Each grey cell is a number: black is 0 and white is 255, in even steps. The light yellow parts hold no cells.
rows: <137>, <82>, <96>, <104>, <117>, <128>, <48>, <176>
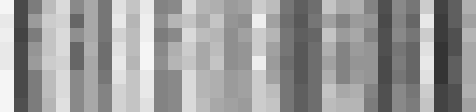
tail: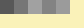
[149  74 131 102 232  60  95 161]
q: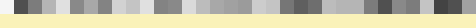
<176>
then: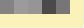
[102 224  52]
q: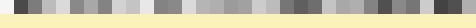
<48>

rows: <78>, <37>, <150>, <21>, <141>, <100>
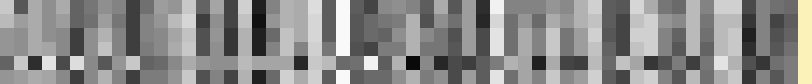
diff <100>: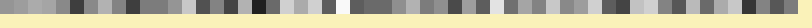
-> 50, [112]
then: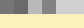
[ 74 131 112]

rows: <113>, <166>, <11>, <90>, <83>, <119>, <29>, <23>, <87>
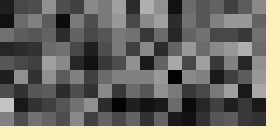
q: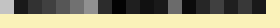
<23>
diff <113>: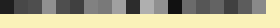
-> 6, [137]

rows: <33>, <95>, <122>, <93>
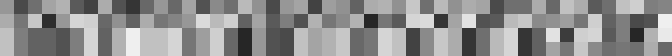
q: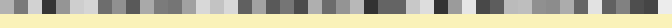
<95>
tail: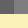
[ 74  82 239]

